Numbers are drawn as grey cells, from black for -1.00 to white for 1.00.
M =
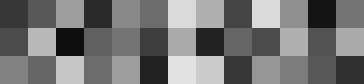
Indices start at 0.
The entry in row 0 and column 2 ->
0.23
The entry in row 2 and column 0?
0.02
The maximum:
0.77
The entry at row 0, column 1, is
-0.31
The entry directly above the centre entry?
0.71
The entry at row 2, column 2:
0.55
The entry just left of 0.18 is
-0.57
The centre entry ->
0.33
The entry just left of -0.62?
-0.31
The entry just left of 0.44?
-0.41
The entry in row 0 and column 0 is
-0.57
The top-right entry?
-0.09

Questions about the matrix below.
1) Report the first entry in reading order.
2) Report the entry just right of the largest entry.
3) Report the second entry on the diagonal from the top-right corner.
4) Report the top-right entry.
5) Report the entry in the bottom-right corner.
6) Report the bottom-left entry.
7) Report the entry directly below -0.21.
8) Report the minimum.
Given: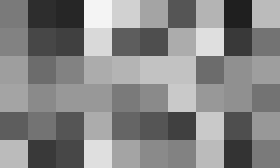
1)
-0.04
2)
0.64
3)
-0.55
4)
0.47
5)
-0.04
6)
0.47
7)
0.29
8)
-0.76

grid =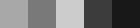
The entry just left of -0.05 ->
0.32
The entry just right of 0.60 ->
-0.53

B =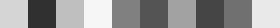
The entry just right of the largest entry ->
0.00
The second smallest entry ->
-0.46
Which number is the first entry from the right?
0.83

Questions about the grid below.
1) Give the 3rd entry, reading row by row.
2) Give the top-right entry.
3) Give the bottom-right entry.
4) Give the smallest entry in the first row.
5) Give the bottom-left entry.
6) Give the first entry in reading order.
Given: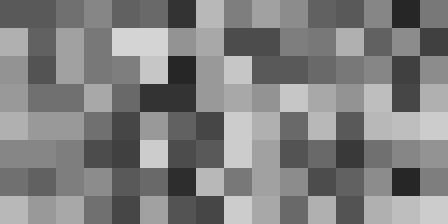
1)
-0.12
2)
-0.06
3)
0.60
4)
-0.70
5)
0.44
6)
-0.30

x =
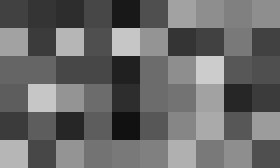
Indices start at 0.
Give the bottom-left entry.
0.43
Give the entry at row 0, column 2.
-0.65
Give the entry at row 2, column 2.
-0.44
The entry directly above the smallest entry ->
-0.65
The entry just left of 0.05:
-0.32
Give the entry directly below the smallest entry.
-0.05
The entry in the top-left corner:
-0.49
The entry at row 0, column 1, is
-0.59
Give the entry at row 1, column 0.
0.27
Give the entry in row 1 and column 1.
-0.54
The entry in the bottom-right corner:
-0.38
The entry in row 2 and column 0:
-0.21
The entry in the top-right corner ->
0.11
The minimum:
-0.87
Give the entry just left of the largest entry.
0.11

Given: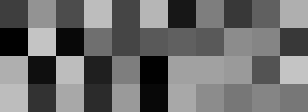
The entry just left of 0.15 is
-0.51
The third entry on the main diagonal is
0.48
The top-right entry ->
0.37
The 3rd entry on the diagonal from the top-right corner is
0.21
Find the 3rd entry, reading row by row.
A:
-0.40
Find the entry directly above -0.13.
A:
0.48
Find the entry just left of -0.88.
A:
0.37
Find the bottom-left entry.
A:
0.48
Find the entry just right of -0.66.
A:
0.21
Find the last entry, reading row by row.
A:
-0.07

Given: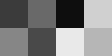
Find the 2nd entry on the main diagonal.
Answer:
-0.43
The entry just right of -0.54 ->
-0.18
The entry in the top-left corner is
-0.54

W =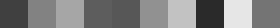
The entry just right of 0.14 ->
0.52
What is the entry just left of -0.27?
0.30

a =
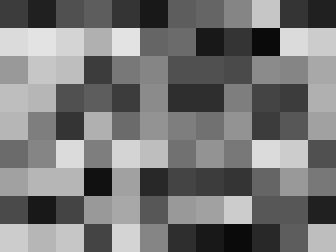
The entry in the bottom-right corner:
0.49
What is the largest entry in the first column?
0.72
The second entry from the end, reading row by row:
-0.27
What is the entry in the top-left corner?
-0.53
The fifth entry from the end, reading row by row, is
-0.81
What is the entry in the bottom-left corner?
0.60
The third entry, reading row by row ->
-0.37
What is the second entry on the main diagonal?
0.78
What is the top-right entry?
-0.75
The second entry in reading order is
-0.75
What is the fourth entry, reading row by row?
-0.27
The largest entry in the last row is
0.66
